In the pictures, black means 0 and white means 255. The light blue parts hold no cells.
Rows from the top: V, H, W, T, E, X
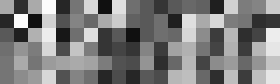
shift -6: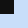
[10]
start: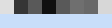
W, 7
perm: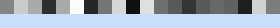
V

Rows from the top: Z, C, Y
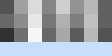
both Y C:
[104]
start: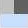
C, 7

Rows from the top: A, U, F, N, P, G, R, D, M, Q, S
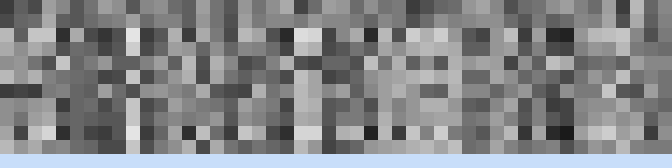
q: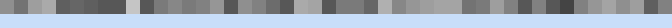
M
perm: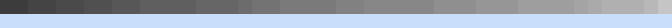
D
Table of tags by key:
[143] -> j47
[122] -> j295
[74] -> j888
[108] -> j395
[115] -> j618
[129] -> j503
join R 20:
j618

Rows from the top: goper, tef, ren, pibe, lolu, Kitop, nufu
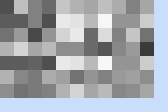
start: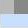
nufu, 8
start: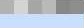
nufu, 5
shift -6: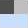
[ 73 185]
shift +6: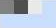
[135  85 239]
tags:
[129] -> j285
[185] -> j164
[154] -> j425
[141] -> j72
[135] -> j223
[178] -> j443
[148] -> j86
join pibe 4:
j164
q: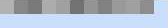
Kitop
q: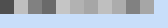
goper

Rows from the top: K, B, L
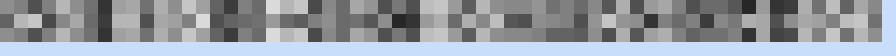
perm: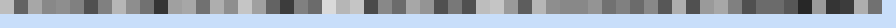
K
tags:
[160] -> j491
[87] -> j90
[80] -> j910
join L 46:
j90
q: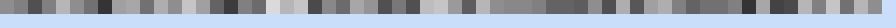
L
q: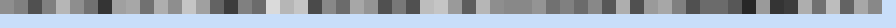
K
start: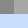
B, 5
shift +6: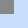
[142]
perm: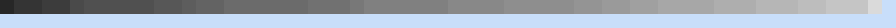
B

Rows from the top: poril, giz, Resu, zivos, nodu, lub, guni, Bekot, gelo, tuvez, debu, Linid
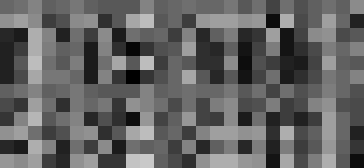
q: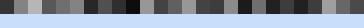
gelo
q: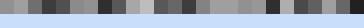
tuvez
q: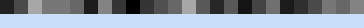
lub

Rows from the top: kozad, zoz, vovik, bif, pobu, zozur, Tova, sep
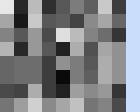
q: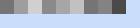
sep
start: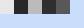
kozad, 1
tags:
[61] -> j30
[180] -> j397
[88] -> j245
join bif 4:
j245
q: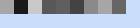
zoz

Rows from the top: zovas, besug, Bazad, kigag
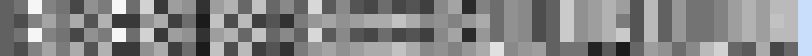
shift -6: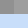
[139 152]
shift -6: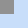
[139]
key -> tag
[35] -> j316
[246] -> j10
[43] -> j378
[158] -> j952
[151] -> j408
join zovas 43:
j952
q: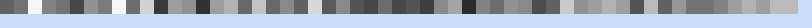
zovas

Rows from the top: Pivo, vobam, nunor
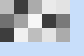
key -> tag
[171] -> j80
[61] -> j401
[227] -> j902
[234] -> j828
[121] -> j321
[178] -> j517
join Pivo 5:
j902
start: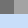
vobam, 1
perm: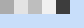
nunor
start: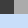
Pivo, 2
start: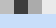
Pivo, 1
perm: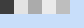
Pivo

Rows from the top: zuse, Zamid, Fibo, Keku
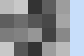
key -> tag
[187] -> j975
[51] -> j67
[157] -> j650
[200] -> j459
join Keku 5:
j975
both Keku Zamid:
[86]
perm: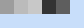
zuse

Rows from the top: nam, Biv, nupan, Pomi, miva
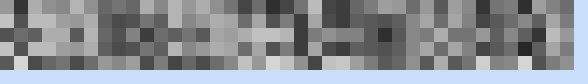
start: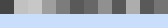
miva, 23
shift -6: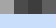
[159  69  55  89]
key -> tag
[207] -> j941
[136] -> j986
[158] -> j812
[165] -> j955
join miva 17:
j986
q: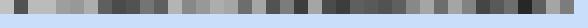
Pomi
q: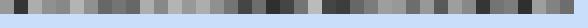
nam

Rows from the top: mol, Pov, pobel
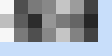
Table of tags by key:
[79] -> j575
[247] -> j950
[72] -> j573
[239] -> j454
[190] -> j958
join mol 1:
j950
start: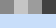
mol, 4
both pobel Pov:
[122]
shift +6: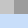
[203 162]
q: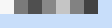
pobel
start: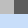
Pov, 1
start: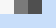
pobel, 1

